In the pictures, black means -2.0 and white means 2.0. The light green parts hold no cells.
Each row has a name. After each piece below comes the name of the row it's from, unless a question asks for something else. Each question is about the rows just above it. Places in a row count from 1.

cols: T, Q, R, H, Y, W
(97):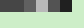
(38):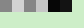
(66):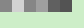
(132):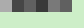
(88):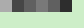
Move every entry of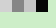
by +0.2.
[ 1.5  0.3  1.3 -1.7]
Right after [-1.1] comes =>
[-0.1]
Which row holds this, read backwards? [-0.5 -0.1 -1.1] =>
(132)
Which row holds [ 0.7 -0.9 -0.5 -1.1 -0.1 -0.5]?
(132)
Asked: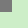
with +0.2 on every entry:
[0.1]

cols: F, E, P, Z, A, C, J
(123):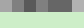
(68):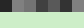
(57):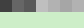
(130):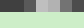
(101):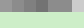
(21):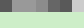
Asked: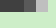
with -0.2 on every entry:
[-1.2 -1.2 -0.8  0.8]
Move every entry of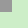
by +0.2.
[0.6]
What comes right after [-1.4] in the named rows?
[0.0]

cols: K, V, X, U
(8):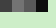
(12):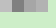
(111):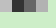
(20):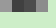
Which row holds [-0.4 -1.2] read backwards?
(111)
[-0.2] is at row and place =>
(8), 2
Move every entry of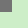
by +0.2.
[0.0]
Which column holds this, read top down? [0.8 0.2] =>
U

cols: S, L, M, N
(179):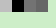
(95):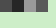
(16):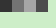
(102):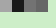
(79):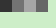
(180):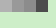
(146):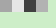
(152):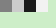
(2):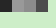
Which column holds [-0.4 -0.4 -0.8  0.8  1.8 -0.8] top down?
N
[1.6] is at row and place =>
(146), 2
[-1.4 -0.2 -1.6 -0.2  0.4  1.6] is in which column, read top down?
L
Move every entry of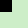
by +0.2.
[-1.8]
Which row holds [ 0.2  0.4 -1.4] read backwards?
(2)
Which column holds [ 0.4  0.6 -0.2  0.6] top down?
M
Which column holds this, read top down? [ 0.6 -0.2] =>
M

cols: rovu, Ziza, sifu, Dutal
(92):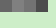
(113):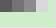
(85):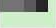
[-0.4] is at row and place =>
(92), 1
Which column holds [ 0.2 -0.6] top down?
sifu
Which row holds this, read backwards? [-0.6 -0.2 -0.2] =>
(85)

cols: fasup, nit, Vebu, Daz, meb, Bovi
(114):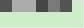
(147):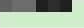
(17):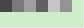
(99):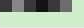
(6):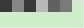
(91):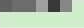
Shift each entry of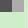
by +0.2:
[-0.5  0.9]
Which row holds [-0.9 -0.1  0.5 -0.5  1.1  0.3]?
(17)
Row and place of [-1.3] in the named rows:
(147), 5
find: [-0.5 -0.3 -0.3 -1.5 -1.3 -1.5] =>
(147)
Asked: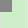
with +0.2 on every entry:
[0.3]

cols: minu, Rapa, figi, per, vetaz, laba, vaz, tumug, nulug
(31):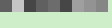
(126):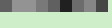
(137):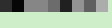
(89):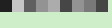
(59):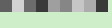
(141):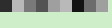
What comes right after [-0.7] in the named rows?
[0.5]
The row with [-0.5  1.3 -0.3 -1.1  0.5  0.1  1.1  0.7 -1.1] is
(59)
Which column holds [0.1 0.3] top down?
per
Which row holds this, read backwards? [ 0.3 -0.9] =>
(89)
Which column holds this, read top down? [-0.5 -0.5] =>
minu
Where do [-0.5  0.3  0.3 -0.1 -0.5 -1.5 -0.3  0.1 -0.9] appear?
(126)
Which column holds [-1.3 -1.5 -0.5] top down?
minu

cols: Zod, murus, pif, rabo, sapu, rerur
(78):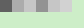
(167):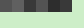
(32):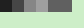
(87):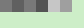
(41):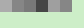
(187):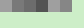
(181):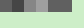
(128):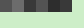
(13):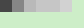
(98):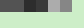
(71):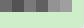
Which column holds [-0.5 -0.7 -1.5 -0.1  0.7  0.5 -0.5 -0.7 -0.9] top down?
Zod
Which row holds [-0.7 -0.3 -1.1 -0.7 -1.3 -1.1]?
(128)
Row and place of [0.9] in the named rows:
(13), 3
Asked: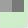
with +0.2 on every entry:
[0.7 0.1]
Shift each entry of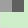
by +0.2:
[ 0.7 -0.3]

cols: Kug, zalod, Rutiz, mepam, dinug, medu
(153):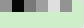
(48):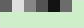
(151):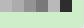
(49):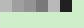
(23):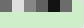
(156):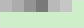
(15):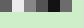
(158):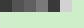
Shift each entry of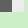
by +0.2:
[-0.3  1.9]
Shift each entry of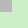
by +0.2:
[1.1]
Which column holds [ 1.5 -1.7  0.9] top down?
dinug
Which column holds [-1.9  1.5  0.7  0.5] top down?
zalod
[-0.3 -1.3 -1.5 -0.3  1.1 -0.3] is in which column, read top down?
medu

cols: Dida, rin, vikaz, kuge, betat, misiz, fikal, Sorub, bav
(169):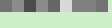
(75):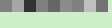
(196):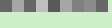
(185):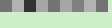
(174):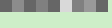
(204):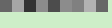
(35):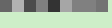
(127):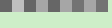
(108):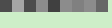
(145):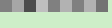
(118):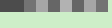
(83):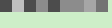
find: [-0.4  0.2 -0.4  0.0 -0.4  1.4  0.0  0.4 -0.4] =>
(174)
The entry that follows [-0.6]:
[0.6]
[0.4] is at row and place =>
(174), 8
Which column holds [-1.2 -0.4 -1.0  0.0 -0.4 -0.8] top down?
betat
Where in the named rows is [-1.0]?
(108), 5

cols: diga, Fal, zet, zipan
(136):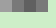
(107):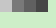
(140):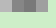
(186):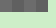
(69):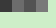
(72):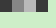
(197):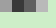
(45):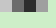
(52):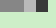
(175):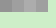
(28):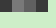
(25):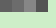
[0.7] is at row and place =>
(175), 3
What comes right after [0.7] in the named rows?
[0.5]
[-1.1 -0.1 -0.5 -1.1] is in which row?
(28)
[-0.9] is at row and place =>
(107), 4
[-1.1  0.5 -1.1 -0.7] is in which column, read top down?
zipan

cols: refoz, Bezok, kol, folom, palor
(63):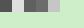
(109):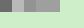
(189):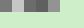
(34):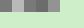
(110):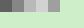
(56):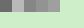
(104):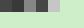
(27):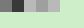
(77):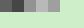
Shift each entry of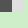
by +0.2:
[-0.5  1.7]
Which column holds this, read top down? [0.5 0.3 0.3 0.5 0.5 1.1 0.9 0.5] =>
palor
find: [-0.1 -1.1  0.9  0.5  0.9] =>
(27)
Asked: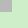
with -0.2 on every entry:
[0.7]
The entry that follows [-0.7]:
[1.5]

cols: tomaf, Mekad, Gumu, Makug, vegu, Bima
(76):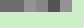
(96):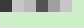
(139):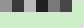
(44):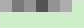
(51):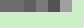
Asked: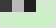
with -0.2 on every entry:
[-1.3  0.7 -1.7]
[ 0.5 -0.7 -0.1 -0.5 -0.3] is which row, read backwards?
(51)
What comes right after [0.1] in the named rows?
[-0.7]
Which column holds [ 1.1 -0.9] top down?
Bima
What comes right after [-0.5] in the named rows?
[-0.1]
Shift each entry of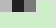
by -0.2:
[ 0.7 -1.7 -0.3]

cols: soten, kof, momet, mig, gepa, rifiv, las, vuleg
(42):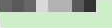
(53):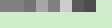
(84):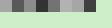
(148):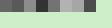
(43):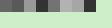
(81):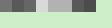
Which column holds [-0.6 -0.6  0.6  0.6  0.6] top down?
las
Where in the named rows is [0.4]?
(43), 3
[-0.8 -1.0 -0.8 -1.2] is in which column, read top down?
vuleg
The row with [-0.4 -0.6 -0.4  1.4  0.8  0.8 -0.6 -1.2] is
(42)
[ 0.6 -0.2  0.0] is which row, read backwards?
(53)
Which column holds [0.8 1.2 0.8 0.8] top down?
rifiv
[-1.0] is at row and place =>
(84), 8

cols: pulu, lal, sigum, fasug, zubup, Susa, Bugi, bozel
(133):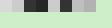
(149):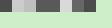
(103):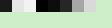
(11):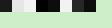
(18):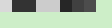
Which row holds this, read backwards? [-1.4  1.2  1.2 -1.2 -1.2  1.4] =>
(18)
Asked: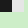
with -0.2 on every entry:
[-1.8  1.4]

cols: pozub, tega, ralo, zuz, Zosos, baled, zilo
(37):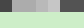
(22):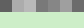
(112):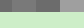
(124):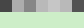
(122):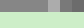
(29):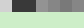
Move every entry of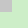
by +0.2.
[1.3]
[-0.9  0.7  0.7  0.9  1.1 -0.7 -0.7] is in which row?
(37)
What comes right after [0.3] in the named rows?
[0.1]
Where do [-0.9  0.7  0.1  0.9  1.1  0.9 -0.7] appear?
(124)

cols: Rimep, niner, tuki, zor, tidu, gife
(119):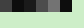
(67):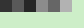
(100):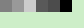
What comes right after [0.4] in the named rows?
[1.2]
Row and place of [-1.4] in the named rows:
(67), 3

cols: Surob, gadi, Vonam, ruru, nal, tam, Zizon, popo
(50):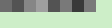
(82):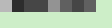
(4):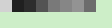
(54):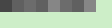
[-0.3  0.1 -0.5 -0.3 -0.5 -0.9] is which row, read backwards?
(54)
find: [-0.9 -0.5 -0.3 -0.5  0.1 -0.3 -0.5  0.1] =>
(54)
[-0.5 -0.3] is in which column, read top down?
popo
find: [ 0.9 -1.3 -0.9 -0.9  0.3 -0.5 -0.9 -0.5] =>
(82)
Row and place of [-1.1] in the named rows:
(50), 7
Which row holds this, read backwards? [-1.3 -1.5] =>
(4)

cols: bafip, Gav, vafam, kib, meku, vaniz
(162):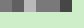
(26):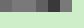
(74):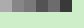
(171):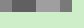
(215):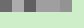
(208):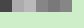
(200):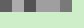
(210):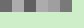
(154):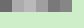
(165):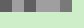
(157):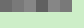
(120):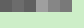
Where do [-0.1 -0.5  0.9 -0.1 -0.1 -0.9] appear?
(162)
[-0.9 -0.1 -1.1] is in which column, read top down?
vaniz
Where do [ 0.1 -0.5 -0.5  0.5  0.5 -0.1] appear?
(171)
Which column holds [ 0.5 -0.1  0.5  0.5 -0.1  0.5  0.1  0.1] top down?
meku
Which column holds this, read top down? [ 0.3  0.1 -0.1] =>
vaniz
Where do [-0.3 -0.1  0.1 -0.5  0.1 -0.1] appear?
(157)

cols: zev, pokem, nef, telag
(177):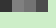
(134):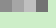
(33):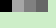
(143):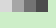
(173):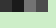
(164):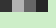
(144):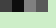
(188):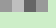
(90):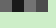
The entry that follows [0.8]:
[-0.4]
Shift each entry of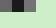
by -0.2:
[-0.6 -1.8 -0.4]

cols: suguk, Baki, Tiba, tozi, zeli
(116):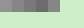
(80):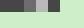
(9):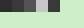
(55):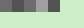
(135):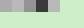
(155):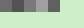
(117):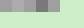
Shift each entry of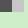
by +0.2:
[-0.5  1.3]
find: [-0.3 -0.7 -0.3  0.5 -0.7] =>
(55)
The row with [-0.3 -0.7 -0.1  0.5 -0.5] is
(155)
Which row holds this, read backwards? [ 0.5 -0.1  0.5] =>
(117)
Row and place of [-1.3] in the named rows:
(9), 1
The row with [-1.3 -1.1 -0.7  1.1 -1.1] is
(9)
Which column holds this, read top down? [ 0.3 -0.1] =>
Tiba

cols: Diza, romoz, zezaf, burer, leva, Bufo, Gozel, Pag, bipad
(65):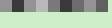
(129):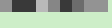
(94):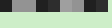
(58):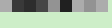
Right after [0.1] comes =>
[-1.1]
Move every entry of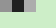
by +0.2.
[ 0.5 -1.3  0.9]
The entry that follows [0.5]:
[0.3]

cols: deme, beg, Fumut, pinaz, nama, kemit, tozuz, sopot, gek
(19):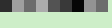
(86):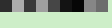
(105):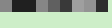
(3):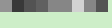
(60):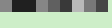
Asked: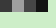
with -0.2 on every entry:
[-1.3  0.3 -1.1 -1.9]
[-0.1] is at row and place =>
(60), 8

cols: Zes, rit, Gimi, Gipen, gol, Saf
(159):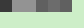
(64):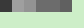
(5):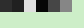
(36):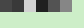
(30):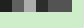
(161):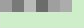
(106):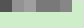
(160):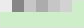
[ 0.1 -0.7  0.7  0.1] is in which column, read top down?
Saf
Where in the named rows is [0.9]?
(161), 3
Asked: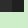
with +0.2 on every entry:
[-1.1 -1.3]

